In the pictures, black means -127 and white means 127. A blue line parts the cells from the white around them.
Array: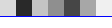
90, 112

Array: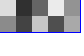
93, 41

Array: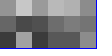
20, 12

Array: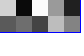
82, 3

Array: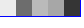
108, -74

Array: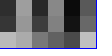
-81, 64

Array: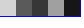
84, -105

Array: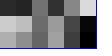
-85, -127

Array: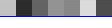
66, -50

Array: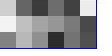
79, -47
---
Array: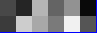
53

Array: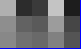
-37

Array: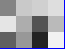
-44

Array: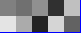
16

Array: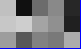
36

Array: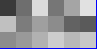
31

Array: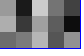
32
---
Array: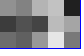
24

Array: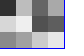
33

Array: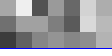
6

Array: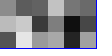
40

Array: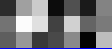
10

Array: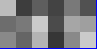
-73
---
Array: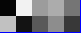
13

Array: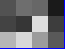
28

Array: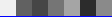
-83

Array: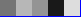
-102

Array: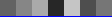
-49

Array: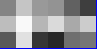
-16

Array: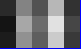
75

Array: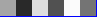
123
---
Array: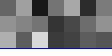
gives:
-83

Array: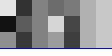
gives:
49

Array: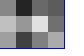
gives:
-22

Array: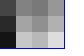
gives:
-6

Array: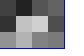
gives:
-42

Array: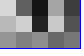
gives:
37
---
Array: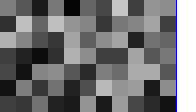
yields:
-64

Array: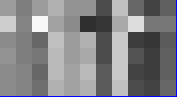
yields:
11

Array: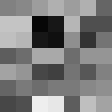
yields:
-56

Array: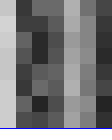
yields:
77

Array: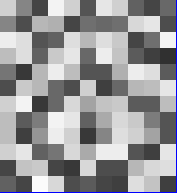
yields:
-30

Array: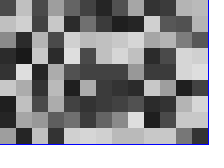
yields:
30

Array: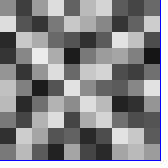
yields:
-6

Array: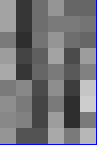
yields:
21
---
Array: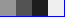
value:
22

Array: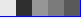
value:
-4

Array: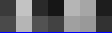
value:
-85

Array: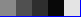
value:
-47

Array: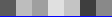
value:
9

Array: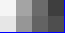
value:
-28

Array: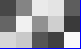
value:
-56
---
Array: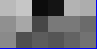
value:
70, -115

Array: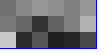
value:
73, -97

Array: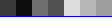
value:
93, -114

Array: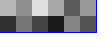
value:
94, -101

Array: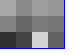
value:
82, -79

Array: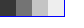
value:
110, -72

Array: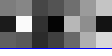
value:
122, -123

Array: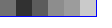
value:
74, -78

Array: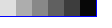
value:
95, -120

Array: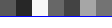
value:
119, -88
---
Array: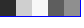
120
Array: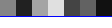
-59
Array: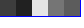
101
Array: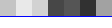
-42
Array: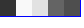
98
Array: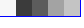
-35
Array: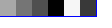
-126
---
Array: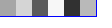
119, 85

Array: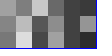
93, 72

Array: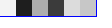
115, 92

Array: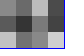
79, 66

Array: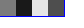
101, -4

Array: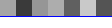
73, 45

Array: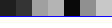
71, 51
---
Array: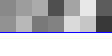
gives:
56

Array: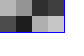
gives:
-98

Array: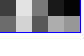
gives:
84

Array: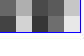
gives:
82

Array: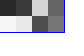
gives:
105

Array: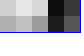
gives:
65

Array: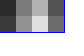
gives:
17

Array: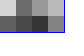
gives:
-53

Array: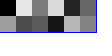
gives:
-51
